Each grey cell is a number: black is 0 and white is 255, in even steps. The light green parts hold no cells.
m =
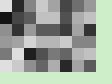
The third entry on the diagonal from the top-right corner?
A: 60
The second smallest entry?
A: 31
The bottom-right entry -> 91
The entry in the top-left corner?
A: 223
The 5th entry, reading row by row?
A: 163
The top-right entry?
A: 153
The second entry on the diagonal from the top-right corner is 173
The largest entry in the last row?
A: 223
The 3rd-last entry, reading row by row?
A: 40
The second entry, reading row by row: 40

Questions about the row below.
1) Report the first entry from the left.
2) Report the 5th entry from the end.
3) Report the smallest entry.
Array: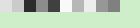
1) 225
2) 249
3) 44

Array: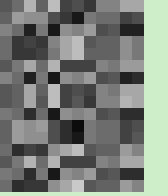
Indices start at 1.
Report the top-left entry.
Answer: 87
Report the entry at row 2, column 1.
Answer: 98
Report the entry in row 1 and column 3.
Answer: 179
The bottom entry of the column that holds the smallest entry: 201
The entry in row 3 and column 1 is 131
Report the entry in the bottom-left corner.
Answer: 108
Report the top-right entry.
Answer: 167
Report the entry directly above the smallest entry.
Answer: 131
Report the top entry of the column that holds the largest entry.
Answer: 78
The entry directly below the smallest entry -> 24
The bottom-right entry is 131
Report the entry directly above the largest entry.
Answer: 131
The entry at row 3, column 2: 108
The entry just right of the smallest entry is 120
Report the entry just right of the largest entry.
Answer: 87
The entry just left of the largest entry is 167
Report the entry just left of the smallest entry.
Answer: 45
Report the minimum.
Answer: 12
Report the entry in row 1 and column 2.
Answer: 108
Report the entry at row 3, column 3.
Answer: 33

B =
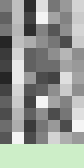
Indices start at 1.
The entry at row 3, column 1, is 118
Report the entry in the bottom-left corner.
86
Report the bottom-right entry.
153
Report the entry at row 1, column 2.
191
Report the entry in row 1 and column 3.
46
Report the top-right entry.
212
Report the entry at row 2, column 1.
97
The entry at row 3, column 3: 46
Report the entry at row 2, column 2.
191
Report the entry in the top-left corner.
130
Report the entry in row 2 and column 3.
67
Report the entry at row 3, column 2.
182

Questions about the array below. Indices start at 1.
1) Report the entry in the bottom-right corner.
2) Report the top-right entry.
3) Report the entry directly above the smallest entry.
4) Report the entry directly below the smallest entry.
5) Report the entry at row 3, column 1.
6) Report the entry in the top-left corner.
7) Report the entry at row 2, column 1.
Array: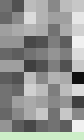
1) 240
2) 199
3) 199
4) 219
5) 159
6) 114
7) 103

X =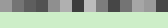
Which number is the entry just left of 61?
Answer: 176
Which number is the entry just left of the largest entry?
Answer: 61
